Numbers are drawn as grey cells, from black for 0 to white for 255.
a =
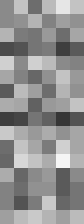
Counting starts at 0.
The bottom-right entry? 187
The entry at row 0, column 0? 138
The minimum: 54
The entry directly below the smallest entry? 145
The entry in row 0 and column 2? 109
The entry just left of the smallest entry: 97
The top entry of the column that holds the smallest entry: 230
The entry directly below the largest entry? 90
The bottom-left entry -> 159
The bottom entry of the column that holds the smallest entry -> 159
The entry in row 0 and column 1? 195
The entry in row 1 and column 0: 138
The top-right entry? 195
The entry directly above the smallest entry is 159
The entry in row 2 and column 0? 180
